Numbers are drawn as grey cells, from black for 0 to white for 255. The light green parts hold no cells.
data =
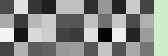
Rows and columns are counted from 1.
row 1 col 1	75
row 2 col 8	112
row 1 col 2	226
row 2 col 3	184
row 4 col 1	67
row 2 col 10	76
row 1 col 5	193
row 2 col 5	85
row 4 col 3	93
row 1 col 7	46
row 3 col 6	58
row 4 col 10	169
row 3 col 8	4
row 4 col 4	98

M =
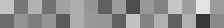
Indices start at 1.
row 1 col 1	195
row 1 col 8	96
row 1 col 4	114
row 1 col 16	155
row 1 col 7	149
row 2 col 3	125
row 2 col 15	55
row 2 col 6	173

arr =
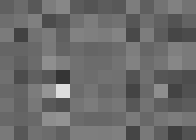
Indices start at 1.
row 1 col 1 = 96
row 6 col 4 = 87
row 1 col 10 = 125
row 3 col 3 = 114
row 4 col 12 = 109
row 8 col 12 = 95
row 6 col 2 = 76
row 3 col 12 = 92
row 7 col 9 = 109
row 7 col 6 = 108
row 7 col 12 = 142
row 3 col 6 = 130
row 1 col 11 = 95
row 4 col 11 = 102
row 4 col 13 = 128
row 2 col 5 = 86
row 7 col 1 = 104
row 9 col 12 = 118
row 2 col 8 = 110
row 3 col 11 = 125
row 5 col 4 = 143
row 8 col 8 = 114
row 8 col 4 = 89
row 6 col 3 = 96
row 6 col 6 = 112
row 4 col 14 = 122
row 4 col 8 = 103
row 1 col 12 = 115
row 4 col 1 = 101
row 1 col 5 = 135
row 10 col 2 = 87
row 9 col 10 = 123
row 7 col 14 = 81
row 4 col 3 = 105

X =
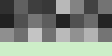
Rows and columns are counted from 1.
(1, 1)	48
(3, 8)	116
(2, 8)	36
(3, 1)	143
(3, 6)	145
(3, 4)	114
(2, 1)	33

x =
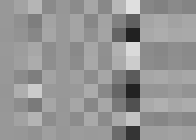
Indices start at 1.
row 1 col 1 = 152
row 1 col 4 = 138
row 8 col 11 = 170
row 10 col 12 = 159
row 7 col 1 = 150
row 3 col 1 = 151
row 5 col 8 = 143
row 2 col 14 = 167
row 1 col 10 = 223
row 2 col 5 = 152
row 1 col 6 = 139
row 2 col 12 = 170
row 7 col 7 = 171
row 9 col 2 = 162
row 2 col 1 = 152
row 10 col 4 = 159
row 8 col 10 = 80
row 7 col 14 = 147
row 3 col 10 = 33
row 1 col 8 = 136
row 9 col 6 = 140
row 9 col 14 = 136
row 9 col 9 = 169
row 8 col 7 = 135
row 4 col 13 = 142
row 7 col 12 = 149
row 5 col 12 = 137
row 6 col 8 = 166
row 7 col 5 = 152
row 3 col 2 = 147
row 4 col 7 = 166
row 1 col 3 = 181
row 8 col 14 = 172
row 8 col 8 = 167

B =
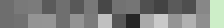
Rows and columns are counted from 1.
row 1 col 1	110
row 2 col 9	86
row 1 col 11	80
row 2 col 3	148
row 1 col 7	120
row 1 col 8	71
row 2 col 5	111
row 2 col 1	110
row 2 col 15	142
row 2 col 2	113

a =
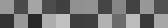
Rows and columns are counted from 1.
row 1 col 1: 154
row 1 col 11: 152
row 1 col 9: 134
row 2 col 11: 57
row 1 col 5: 64
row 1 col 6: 144
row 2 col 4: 174

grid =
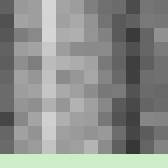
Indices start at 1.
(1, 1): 97
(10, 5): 159
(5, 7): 163
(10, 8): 153
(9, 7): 157
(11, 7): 180
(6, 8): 133
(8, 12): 107
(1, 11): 117
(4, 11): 102
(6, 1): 102
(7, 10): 83
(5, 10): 63
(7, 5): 169
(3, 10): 58
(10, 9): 109
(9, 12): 132
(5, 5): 178
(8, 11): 101
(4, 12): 122
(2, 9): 89
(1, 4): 213
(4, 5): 157
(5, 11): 95
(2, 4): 212
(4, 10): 80
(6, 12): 112
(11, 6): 159
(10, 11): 92
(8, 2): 149
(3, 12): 145
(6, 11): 110
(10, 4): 205
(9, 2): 136
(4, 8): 139
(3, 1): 87

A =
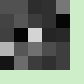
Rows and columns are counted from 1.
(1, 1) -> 81
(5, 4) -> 48
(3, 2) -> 5
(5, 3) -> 60
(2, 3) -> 60
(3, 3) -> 212
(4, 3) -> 112
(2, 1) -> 67
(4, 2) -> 86

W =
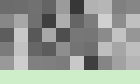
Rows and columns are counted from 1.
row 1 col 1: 108
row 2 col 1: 135
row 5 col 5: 124
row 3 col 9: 195
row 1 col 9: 128
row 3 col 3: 88
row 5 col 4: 127
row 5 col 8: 133
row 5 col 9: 161
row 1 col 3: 113
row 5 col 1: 153
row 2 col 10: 192
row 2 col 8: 208
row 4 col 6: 116

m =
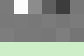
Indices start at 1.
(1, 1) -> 122
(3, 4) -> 119
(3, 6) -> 117
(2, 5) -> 119
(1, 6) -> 119
